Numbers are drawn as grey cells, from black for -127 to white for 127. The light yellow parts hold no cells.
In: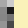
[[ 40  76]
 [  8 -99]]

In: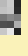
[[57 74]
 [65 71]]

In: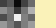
[[-62 -41]
 [ 14 -11]]

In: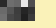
[[-86 -17]
 [-21 -43]]

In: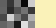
[[-31 -73]
 [-28 -85]]

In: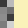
[[-70  59]
 [  8 -16]]

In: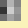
[[-28  51]
 [-75  77]]
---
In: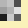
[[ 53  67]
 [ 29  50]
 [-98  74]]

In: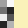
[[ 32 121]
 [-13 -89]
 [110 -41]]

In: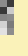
[[ 11 -68]
 [-70  74]
 [  5  11]]

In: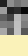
[[-95  15]
 [ 29 -93]
 [-33 -60]]

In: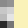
[[ 11  19]
 [ 71  82]
 [ 58 100]]

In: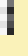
[[119 -10]
 [ 96 -84]
 [117 -24]]

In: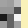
[[  34   29]
 [  21   21]
 [-102  -30]]
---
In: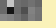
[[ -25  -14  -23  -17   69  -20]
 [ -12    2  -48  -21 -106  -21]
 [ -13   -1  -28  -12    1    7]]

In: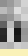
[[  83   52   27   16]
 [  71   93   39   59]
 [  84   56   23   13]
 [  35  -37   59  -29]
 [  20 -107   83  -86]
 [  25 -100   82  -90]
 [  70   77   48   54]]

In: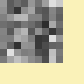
[[ 74  94  30 -13  22 -34 -16 -36  25]
 [-24   5 -42 -33  35  12 -74 -34  17]
 [-32   1 -39   1   2  57  54  23   0]
 [-17  41 -82 -39 -19  -8 -36 -24 -16]
 [-35 -72 -26  17 -39  54  31 -38   4]
 [ 21  93 -66 -72  -2  34  47  -1   0]
 [-25 -28 -51 -71  15  19 -78 -29   9]
 [ -6  63 -58 -49   2  -2  19  96 -33]
 [-13  68 -50  -3  11  39  63  36  -5]]

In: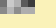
[[-68 -36  50  74 -13]
 [ 45  46  13  55  10]]

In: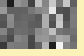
[[-31  70  -7  72   4  65 -61   7  21 -98   0]
 [ -8 -50 -45 103  15   6  -8 -29 -30 -31  25]
 [ -3 -50  63 -35  46 -39 -26 -24 -29  12 -38]
 [ -5 -37  73 -46  46 -35 -33 -20 -23   8 -44]
 [-13 -19 -10  63  20  11 -26 -19 -17 -38   4]
 [-21  31  39   7  24  21 -54  -2   5 -52 -26]
 [-12   3 115 -95  51 -28 -56  -6  -6  -2 -69]]

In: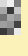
[[ -3 111  89]
 [ 72 -70  38]
 [ 21  39 -12]
 [-60  20  31]
 [106 -31 -69]]
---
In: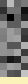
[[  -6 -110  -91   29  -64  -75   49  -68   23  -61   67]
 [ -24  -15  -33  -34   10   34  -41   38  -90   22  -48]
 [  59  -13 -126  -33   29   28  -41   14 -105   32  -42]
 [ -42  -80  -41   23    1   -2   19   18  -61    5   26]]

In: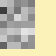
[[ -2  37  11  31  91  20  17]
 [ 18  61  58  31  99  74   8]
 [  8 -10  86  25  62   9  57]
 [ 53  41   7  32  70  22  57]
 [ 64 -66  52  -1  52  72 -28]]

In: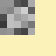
[[ 42 -32  62  -8  42]
 [-55  78  42  21 -59]
 [-40  48  30  60 -43]
 [ 21   7  62  63  21]
 [ 20  16 -50 -71  16]]

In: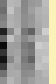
[[  59   54   50   50   78   55   68   63   72   60   54   46]
 [  29   48   45   41   37   53   76   62   59   65   42   43]
 [  24   31   22   25  -29   27  -14   -6  -27    1   15   30]
 [   8   10   15   15   -8    9   -4    3   -5    4   11   18]
 [  51   39   40   42   53   36   29   35   40   32   43   40]
 [  55   67   47   50    5   66   31   30    9   39   41   54]
 [  -8  -17   -1    7  -94  -26 -116  -75 -108  -68  -13   17]]

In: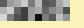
[[  67  -48   21]
 [  38   27   60]
 [ -33   10  -37]
 [ -43  -26   -4]
 [  58   41 -111]
 [  -4   28   30]
 [  75  -65  -64]
 [  43  -27  -47]
 [  27   76   -4]
 [ -34   50   86]]

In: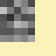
[[-53  38 -43  -4 -59  37]
 [  0  14 -49  37 -24   6]
 [ 29 -52  -9  55 -19  22]
 [-53  -2 -81  -8 -42   3]
 [-41  64 -45 -35 -41   9]]
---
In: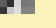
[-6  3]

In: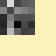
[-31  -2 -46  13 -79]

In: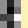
[  17 -119  -61]

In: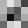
[ -60  -44 -111  -20]

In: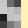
[-56  66 -98]

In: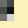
[-58 -53]

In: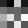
[-103  -24   99   13]
